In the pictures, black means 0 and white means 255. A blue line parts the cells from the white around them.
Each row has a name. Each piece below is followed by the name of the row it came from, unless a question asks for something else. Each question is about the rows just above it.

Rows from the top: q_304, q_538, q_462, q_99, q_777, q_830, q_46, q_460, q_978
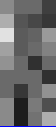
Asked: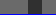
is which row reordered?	q_830
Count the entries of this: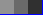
3
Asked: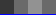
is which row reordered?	q_46
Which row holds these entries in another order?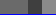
q_304

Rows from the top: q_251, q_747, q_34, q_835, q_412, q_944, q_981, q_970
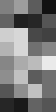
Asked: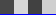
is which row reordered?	q_34
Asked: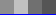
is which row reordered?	q_981
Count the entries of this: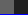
2
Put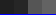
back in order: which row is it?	q_747
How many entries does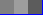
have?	3
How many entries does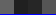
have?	4

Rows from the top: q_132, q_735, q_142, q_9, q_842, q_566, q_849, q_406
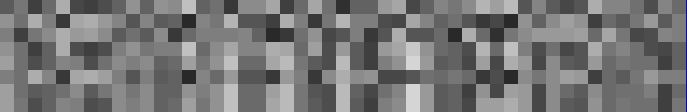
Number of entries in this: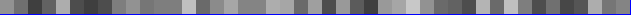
45
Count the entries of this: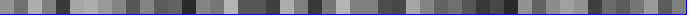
49
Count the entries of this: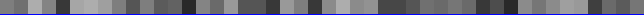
46
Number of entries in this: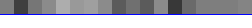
18
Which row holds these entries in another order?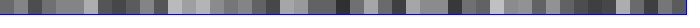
q_132
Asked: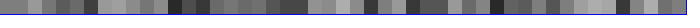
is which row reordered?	q_566

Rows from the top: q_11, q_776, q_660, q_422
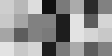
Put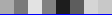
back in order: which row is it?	q_422
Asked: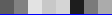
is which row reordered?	q_422
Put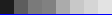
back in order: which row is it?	q_422
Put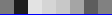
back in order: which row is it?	q_660

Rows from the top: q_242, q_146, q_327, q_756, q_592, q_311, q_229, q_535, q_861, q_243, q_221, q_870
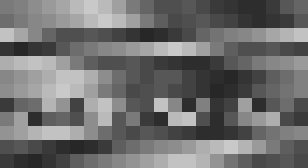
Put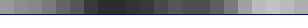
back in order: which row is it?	q_592
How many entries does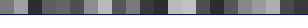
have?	22
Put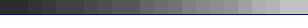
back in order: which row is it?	q_243
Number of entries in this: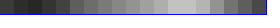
19
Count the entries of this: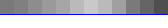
12
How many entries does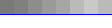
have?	8
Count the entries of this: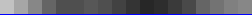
18

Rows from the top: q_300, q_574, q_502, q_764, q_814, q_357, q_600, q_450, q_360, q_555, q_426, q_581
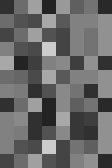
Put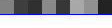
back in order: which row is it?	q_360
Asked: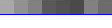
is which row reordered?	q_574

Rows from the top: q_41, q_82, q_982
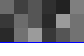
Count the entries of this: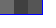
3
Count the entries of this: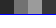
4
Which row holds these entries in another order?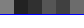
q_41
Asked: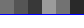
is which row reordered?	q_982
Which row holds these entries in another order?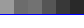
q_82
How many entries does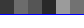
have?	6
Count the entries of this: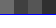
4

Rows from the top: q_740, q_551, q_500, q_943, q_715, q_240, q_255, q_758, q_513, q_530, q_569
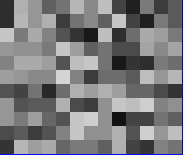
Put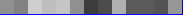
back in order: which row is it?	q_758
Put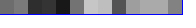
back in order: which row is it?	q_715
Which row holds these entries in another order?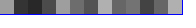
q_255
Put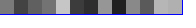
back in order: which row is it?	q_551
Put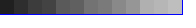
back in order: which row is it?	q_740
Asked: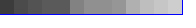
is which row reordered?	q_758

